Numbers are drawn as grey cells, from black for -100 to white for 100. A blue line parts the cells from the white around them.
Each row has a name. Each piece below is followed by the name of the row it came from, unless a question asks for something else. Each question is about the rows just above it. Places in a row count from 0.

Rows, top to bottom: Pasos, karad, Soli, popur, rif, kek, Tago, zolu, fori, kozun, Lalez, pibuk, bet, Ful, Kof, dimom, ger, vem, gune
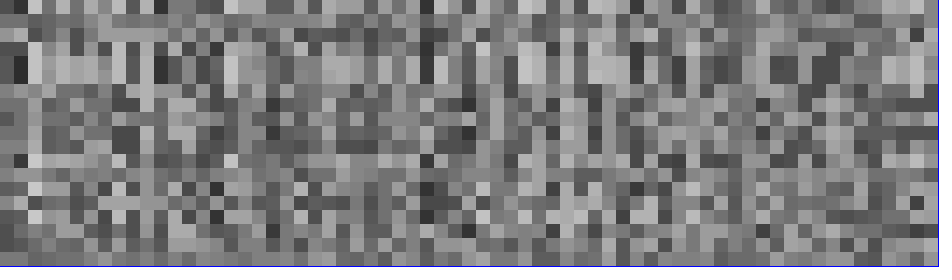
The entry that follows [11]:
[-32]
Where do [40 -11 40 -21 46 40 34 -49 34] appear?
kek
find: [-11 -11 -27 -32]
ger

